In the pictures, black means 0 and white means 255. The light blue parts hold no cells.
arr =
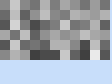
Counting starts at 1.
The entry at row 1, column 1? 136
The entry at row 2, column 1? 106
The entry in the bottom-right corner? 86
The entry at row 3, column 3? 125
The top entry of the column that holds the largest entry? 156
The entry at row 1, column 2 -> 200
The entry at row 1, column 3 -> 136
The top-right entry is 116
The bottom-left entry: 136
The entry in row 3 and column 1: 86

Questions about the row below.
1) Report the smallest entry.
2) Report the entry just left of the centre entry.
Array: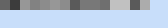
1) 60
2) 140

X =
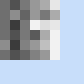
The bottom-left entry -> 111
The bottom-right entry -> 242
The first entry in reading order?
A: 111
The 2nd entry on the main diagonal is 141
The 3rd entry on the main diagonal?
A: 120
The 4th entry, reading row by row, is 152
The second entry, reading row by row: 81
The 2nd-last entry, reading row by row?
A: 152
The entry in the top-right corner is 231
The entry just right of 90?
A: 171
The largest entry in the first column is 141
